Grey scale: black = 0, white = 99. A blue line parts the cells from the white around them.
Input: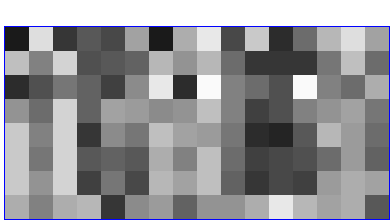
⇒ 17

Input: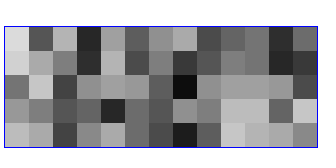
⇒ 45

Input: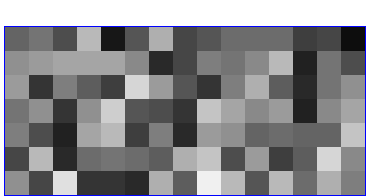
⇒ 60

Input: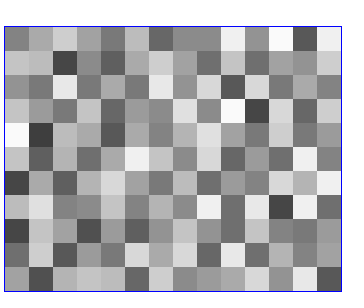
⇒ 57

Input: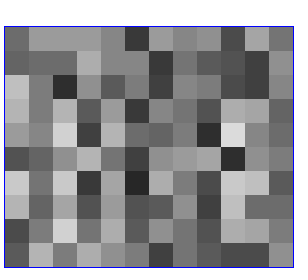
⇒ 74

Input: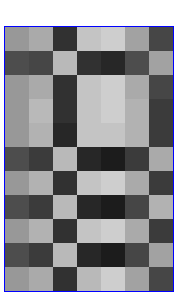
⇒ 59

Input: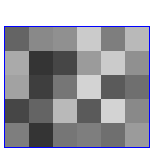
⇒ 63
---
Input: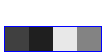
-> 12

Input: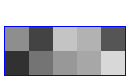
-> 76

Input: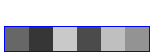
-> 29

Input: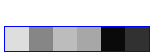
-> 65

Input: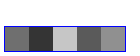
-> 77

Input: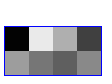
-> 91

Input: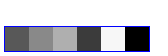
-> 23

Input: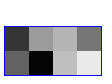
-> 60

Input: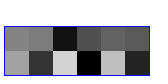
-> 31
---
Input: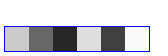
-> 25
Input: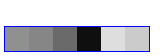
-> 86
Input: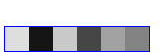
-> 63
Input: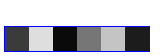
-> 76
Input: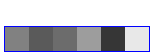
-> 21
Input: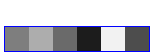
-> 94
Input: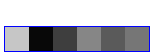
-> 35
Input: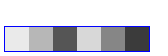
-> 52
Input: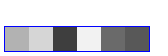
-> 41
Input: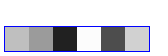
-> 30
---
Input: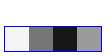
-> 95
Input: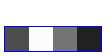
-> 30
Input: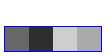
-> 40
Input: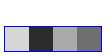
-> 83
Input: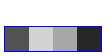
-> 32
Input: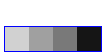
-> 81
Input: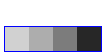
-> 81
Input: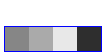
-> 52
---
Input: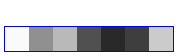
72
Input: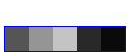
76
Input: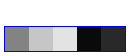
88
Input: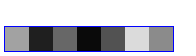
40
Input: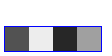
15
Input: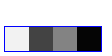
51
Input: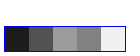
60
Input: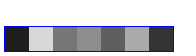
46
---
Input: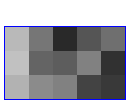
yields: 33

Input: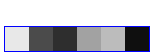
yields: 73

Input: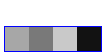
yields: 78

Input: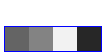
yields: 94

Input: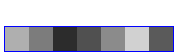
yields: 81

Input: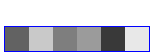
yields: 22

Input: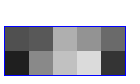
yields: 57

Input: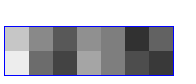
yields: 19

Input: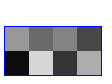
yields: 51
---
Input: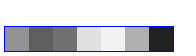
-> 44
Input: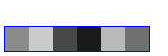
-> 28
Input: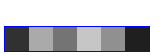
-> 45
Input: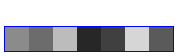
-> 73
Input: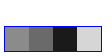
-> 10
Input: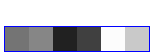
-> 13
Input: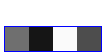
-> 97
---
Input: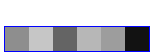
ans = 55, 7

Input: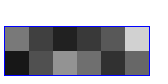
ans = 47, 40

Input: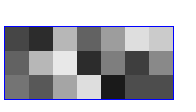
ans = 27, 30

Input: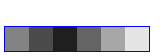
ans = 51, 89

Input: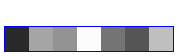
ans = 16, 74

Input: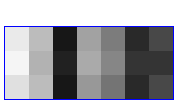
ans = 91, 28

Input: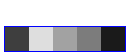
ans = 24, 10
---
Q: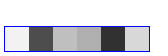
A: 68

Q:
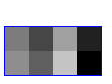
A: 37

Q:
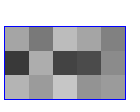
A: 77

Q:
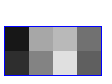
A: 51

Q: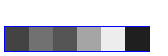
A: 64

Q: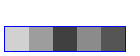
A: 25

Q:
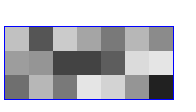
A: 82

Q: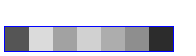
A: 67

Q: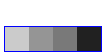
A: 58
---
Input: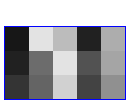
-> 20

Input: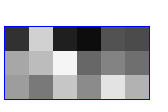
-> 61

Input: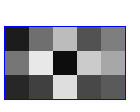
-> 15

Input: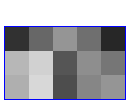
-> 68

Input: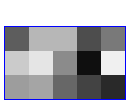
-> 61

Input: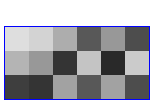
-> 24
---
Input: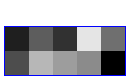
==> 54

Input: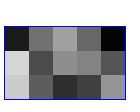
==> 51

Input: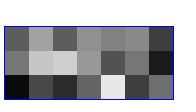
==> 46

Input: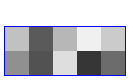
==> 21

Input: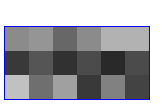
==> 16

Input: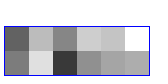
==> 64
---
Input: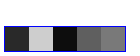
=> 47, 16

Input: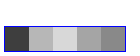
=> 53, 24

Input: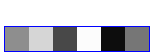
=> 46, 55

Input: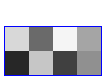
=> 64, 15

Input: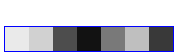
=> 22, 91

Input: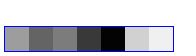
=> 93, 61

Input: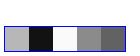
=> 38, 71
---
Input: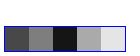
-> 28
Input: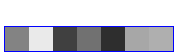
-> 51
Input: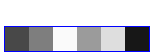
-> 28
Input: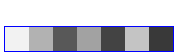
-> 94
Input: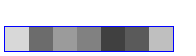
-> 84
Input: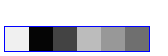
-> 93
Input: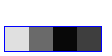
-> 87
